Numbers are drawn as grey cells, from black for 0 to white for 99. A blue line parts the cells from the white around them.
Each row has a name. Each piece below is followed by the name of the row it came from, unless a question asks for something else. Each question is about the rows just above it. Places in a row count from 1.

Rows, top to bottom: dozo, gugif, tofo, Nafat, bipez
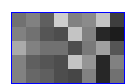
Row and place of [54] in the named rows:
dozo, 6
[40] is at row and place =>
bipez, 2
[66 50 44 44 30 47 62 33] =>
tofo

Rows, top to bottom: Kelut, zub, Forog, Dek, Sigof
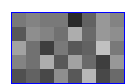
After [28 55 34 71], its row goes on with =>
[28 41]
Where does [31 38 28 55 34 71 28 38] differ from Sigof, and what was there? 8, [41]
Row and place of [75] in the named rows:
Forog, 7
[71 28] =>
Sigof

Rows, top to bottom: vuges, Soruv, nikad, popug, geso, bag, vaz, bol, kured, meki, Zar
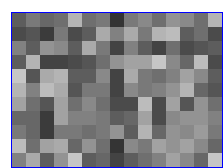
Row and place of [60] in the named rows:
kured, 14
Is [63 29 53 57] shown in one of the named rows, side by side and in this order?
yes

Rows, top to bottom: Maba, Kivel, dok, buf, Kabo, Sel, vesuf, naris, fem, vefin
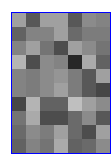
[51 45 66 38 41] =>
vefin
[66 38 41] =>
vefin
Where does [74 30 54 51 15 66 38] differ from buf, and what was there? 1, [70]
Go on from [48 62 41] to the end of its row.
[30 62]
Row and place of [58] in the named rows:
Kabo, 4
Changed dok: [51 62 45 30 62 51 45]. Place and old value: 6, [54]

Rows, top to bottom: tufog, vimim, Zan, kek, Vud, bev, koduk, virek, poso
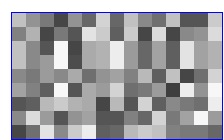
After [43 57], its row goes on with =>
[63 50 72 37 75 27 43 82]
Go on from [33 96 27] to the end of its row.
[66 69 92 60 40 63 37 88 63 69]
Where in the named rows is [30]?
kek, 5

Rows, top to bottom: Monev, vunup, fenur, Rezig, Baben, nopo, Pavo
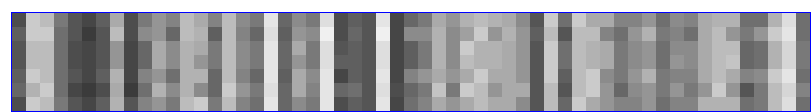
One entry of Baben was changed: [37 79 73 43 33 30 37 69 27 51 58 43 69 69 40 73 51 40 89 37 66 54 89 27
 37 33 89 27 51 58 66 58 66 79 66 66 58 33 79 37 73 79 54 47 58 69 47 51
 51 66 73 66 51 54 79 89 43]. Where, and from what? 6, [27]
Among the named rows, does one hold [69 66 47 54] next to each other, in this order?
yes
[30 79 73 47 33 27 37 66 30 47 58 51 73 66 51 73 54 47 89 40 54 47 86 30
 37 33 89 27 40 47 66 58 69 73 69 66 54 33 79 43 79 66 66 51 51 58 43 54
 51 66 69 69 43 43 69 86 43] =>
Monev
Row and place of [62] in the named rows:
vunup, 33
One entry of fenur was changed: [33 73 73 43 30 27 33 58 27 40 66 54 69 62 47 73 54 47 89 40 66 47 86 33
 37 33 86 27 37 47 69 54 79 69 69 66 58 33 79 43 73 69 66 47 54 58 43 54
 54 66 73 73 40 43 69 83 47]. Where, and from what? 14, [66]
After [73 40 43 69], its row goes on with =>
[83 47]
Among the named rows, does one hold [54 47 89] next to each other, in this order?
yes

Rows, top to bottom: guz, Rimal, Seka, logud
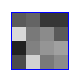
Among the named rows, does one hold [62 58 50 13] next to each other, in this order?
no
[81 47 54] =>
logud
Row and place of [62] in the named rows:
Seka, 4
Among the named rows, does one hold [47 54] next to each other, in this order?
yes
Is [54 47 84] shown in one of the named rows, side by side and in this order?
no
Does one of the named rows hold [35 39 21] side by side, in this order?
yes

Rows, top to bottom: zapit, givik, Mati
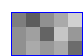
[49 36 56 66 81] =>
zapit
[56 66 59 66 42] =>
Mati
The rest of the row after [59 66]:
[42]
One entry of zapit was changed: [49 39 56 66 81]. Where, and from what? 2, [36]
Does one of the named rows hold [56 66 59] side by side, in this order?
yes
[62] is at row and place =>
givik, 2
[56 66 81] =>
zapit

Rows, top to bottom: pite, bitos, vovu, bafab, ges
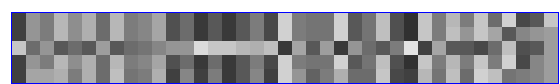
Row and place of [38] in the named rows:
ges, 22
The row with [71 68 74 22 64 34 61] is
vovu

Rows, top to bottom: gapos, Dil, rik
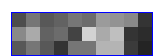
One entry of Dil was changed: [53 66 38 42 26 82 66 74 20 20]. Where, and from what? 10, [17]
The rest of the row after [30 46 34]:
[38 46 42 60 57 53 20]
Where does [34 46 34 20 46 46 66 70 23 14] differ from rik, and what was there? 7, [70]
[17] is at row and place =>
Dil, 10
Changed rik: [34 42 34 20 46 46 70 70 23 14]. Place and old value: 2, [46]
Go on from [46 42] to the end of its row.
[60 57 53 20]

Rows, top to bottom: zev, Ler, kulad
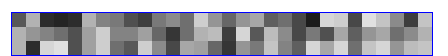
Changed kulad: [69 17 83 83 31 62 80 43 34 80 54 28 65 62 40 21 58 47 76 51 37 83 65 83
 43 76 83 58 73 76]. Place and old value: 4, [87]
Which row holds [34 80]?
kulad
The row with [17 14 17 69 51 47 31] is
zev
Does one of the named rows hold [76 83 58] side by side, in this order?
yes
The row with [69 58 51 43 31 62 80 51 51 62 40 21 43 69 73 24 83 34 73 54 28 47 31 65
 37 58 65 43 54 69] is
Ler
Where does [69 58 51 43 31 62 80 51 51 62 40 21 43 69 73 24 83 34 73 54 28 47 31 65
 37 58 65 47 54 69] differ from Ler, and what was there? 28, [43]

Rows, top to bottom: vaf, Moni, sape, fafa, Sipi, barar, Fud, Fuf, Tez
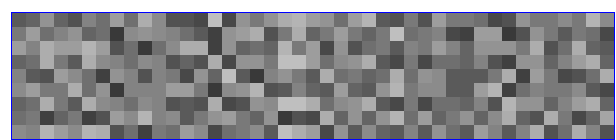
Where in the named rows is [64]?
Fuf, 43
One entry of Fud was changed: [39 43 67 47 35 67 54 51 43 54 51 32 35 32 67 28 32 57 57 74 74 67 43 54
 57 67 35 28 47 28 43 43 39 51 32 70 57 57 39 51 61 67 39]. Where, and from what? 19, [54]

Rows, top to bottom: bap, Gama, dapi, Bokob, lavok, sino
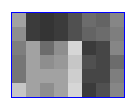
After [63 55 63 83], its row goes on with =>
[23 31 52]
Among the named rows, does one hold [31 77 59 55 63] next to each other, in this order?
no
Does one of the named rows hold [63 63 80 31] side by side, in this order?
no
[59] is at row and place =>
Bokob, 4
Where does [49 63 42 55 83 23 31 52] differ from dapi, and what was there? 7, [27]
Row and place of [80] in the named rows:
lavok, 5

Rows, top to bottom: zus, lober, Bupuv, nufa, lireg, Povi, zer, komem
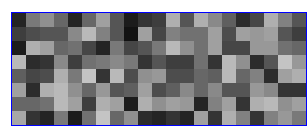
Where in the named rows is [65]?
komem, 1
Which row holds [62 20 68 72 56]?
zer
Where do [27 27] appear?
Bupuv
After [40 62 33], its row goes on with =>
[11 20 24 68 33 68 53 37 17 27 68 50 33]

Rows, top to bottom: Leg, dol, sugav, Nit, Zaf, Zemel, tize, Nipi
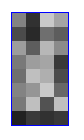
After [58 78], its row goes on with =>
[40]
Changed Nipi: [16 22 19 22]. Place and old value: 1, [13]
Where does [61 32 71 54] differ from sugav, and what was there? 2, [36]
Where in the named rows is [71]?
sugav, 3
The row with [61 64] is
Nit

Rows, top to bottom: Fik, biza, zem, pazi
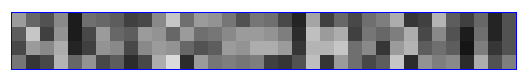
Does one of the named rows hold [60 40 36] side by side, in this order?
yes
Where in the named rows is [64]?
Fik, 22
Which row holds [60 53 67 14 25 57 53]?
zem
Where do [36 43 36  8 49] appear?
zem
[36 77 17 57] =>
pazi
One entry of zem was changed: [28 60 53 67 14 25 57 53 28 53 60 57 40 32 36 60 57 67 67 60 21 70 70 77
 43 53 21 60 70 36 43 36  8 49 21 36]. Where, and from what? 36, [32]

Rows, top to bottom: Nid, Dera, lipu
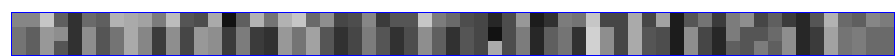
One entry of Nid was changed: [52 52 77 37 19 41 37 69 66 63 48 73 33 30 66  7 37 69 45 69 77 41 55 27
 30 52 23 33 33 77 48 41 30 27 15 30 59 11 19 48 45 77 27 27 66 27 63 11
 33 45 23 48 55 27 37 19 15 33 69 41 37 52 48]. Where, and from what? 56, [23]
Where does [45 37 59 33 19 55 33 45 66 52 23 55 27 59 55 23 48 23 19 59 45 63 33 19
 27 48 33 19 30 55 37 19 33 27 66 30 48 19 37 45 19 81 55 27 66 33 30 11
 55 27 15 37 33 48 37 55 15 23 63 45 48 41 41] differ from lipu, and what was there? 38, [15]

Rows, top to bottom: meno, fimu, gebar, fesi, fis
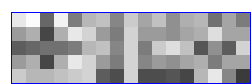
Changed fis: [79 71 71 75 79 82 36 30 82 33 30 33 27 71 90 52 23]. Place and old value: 10, [30]
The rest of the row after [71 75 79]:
[82 36 30 82 30 30 33 27 71 90 52 23]
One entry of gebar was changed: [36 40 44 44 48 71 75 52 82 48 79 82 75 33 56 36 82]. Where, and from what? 12, [86]
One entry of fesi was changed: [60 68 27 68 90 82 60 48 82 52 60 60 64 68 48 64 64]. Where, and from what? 12, [56]
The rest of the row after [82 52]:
[60 56 64 68 48 64 64]
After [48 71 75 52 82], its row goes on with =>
[48 79 86 75 33 56 36 82]
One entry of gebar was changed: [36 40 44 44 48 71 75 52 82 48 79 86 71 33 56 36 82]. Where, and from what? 13, [75]

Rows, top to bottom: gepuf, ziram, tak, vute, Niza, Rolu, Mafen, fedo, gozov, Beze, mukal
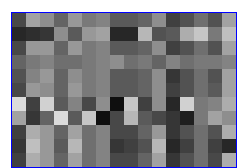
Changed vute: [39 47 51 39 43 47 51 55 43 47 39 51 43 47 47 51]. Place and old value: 4, [43]
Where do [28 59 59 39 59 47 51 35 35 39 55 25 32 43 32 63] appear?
tak
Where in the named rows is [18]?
ziram, 2
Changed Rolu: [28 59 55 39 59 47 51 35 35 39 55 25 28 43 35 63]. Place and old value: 13, [32]

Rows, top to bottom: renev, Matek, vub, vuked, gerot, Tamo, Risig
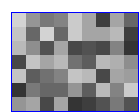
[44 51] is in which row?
gerot
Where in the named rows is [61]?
gerot, 9
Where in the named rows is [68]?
vuked, 8

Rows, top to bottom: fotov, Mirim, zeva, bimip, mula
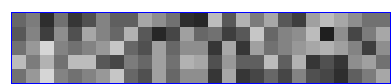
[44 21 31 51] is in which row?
fotov
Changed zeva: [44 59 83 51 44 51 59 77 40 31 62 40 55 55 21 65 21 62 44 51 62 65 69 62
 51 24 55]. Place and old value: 21, [59]
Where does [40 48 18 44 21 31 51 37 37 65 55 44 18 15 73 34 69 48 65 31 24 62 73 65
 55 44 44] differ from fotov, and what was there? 20, [34]

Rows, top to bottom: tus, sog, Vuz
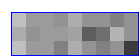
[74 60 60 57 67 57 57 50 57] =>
tus
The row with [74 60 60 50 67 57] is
Vuz
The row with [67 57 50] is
Vuz
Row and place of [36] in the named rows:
sog, 6

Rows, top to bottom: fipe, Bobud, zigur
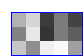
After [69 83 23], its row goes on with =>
[48 26]
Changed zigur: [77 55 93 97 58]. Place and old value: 5, [62]
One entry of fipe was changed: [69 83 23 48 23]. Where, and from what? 5, [26]
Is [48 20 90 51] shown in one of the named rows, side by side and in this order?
no
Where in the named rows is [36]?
Bobud, 5
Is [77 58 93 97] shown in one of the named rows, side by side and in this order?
no
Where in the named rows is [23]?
fipe, 3

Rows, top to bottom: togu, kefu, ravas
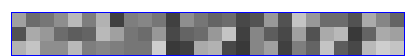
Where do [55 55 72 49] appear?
ravas
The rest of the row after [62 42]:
[46 55 72 49 69 25 49 52 46 25 55 46 39 42 28 32 59 32 76 59 42 42 32 66
 52 39]
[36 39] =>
kefu
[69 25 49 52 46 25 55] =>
togu

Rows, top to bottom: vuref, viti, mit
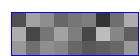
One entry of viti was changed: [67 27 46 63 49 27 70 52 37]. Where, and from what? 7, [73]
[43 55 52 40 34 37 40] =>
mit
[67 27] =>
viti

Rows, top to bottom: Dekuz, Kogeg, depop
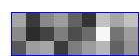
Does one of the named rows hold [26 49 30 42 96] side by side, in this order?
yes
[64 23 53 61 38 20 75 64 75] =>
Dekuz
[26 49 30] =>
Kogeg
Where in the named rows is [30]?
Kogeg, 5
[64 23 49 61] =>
depop
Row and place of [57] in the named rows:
depop, 9
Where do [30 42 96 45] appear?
Kogeg

